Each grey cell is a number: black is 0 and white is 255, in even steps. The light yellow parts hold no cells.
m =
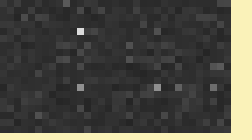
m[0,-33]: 60
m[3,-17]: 49
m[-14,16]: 52
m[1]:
[49, 57, 42, 44, 61, 42, 46, 41, 46, 40, 45, 72, 38, 54, 68, 44, 52, 51, 44, 64, 46, 47, 54, 44, 53, 39, 54, 56, 51, 41, 45, 40, 43]
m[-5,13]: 46
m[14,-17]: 55
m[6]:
[46, 45, 54, 39, 42, 48, 46, 47, 64, 68, 60, 47, 74, 50, 46, 56, 49, 46, 80, 50, 51, 61, 54, 66, 60, 46, 47, 49, 41, 49, 45, 61, 52]
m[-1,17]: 51
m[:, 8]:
[51, 46, 42, 51, 46, 55, 64, 42, 69, 42, 42, 46, 38, 46, 38, 46, 46, 51, 51]
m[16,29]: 49
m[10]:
[53, 45, 46, 48, 44, 67, 49, 49, 42, 47, 45, 47, 50, 46, 46, 44, 49, 53, 44, 40, 38, 43, 42, 55, 46, 53, 47, 46, 54, 49, 54, 54, 57]
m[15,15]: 40
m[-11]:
[53, 45, 61, 44, 53, 48, 43, 44, 69, 75, 47, 47, 62, 54, 54, 49, 49, 46, 80, 57, 59, 61, 54, 66, 68, 39, 47, 49, 38, 49, 45, 47, 57]
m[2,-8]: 53
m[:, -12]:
[43, 47, 43, 43, 47, 47, 61, 38, 61, 52, 43, 43, 66, 66, 47, 43, 52, 43, 47]
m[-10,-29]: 47
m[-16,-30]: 53
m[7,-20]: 54
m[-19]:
[60, 48, 61, 44, 44, 55, 43, 47, 51, 89, 42, 47, 56, 54, 43, 44, 47, 43, 44, 54, 42, 43, 42, 50, 46, 46, 43, 46, 45, 45, 45, 69, 70]
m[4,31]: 40
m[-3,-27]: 58
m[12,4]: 47
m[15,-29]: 50
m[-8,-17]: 55
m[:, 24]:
[46, 53, 42, 46, 42, 49, 60, 49, 68, 42, 46, 53, 42, 53, 46, 46, 46, 46, 42]
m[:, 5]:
[55, 42, 67, 42, 48, 48, 48, 48, 48, 42, 67, 48, 48, 67, 55, 48, 80, 42, 61]
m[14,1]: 48
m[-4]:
[56, 63, 42, 53, 50, 48, 43, 49, 46, 47, 42, 72, 38, 50, 46, 40, 57, 51, 44, 50, 42, 43, 42, 44, 46, 53, 62, 53, 51, 41, 45, 40, 57]
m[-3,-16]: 51
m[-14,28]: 51
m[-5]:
[56, 48, 42, 62, 56, 55, 49, 49, 38, 40, 45, 47, 38, 46, 54, 44, 55, 56, 37, 57, 42, 47, 42, 39, 46, 46, 65, 53, 57, 45, 64, 40, 43]
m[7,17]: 51

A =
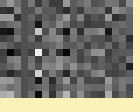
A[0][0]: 119
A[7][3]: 80
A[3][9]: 109
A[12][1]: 109
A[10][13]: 125
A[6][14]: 82
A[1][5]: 120
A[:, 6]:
[98, 88, 95, 109, 77, 117, 96, 55, 118, 135, 74, 113, 112, 133]
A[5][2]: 118
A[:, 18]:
[138, 107, 99, 98, 96, 47, 70, 91, 118, 31, 94, 110, 75, 82]
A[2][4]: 101
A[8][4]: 111
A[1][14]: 115
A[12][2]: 122
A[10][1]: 38
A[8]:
[70, 123, 134, 80, 111, 64, 118, 109, 141, 123, 108, 67, 89, 69, 97, 70, 88, 68, 118]
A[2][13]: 85
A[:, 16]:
[115, 143, 46, 99, 108, 97, 66, 85, 88, 69, 67, 99, 93, 74]
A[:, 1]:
[152, 44, 154, 109, 16, 77, 91, 6, 123, 104, 38, 151, 109, 181]
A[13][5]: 12
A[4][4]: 86
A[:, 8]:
[63, 67, 114, 137, 73, 137, 122, 47, 141, 148, 88, 104, 89, 125]
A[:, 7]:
[61, 92, 81, 95, 134, 129, 104, 116, 109, 128, 121, 44, 67, 52]
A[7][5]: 240
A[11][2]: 122
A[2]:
[153, 154, 49, 80, 101, 69, 95, 81, 114, 154, 86, 131, 65, 85, 73, 153, 46, 64, 99]
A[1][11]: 62
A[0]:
[119, 152, 112, 80, 119, 60, 98, 61, 63, 152, 90, 105, 121, 81, 90, 119, 115, 74, 138]
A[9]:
[87, 104, 126, 80, 119, 81, 135, 128, 148, 104, 145, 105, 125, 86, 96, 87, 69, 96, 31]
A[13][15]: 172
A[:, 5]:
[60, 120, 69, 21, 199, 60, 90, 240, 64, 81, 209, 20, 101, 12]
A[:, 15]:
[119, 53, 153, 89, 23, 62, 108, 62, 70, 87, 69, 154, 134, 172]
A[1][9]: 44
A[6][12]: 66
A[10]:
[69, 38, 64, 80, 73, 209, 74, 121, 88, 38, 112, 71, 87, 125, 139, 69, 67, 77, 94]

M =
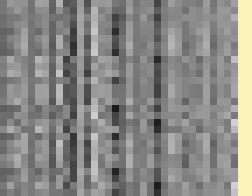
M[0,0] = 120
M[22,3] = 134
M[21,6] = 153
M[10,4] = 113
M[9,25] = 132
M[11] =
[106, 119, 127, 147, 119, 124, 140, 106, 131, 120, 80, 164, 117, 180, 142, 127, 65, 100, 145, 119, 140, 126, 76, 128, 151, 143, 131, 136, 141, 153, 130, 145, 147, 159]
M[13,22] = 66
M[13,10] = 89
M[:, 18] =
[149, 158, 134, 153, 156, 156, 171, 160, 130, 154, 154, 145, 147, 148, 172, 134, 165, 118, 133, 158, 173, 156, 173, 175, 145, 151, 120, 125]
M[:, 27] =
[129, 142, 142, 139, 134, 123, 124, 131, 134, 138, 129, 136, 124, 124, 135, 136, 145, 128, 142, 129, 124, 123, 142, 141, 138, 128, 133, 139]
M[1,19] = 125
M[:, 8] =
[177, 143, 113, 135, 128, 173, 171, 137, 171, 162, 195, 131, 185, 186, 178, 107, 120, 143, 159, 139, 190, 174, 168, 155, 112, 152, 154, 119]
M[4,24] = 162
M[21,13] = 174
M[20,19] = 124
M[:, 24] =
[157, 137, 134, 145, 162, 176, 182, 167, 137, 140, 152, 151, 168, 168, 150, 154, 138, 155, 120, 173, 177, 177, 136, 141, 153, 167, 141, 138]
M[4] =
[98, 103, 129, 159, 118, 106, 135, 101, 128, 137, 60, 167, 118, 199, 133, 121, 44, 104, 156, 122, 132, 132, 96, 136, 162, 150, 119, 134, 154, 162, 123, 141, 158, 140]
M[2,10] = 96
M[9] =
[125, 149, 154, 135, 113, 157, 151, 98, 162, 91, 93, 155, 87, 164, 138, 152, 124, 108, 154, 122, 135, 138, 80, 122, 140, 132, 119, 138, 125, 150, 122, 153, 142, 148]
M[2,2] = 121
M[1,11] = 159
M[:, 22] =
[68, 93, 63, 87, 96, 83, 106, 99, 40, 80, 71, 76, 64, 66, 105, 66, 111, 30, 47, 96, 104, 83, 108, 116, 84, 81, 29, 48]
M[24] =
[97, 100, 119, 152, 120, 103, 132, 108, 112, 139, 70, 170, 132, 195, 137, 115, 35, 96, 145, 120, 140, 125, 84, 134, 153, 147, 130, 138, 152, 155, 133, 142, 156, 155]
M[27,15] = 127
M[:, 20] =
[134, 135, 150, 137, 132, 126, 118, 129, 147, 135, 130, 140, 132, 131, 122, 147, 133, 152, 149, 129, 116, 126, 125, 124, 140, 132, 153, 154]
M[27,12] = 130
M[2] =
[110, 121, 121, 135, 120, 127, 137, 114, 113, 119, 96, 166, 130, 174, 144, 125, 65, 91, 134, 118, 150, 120, 63, 124, 134, 135, 141, 142, 137, 143, 141, 150, 145, 175]
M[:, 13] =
[155, 182, 174, 184, 199, 174, 192, 199, 131, 164, 146, 180, 152, 153, 177, 186, 205, 144, 135, 198, 180, 174, 179, 192, 195, 179, 133, 162]
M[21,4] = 116
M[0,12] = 81
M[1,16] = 102
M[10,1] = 170
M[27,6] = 142
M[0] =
[120, 153, 146, 146, 116, 161, 158, 100, 177, 84, 93, 152, 81, 155, 151, 154, 119, 112, 149, 118, 134, 132, 68, 120, 157, 139, 128, 129, 121, 155, 117, 146, 134, 160]
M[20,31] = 141
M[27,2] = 114

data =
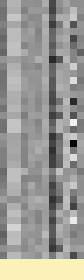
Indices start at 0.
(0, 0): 125
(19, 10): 201
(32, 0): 117
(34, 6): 163
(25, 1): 191
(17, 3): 145
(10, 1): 183
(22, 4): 162
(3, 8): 121
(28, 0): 159
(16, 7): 63
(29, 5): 159
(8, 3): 145
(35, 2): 155
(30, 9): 154
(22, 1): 163
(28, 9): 191
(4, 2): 188
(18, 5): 140
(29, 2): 175
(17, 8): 176
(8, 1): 159
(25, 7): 104
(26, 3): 140
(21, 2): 168
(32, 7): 89
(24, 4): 146
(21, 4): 155
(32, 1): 211
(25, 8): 154
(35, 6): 163
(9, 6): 163
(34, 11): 143
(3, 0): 128
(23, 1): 171
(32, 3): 154
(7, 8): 170
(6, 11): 138
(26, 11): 142
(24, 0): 106
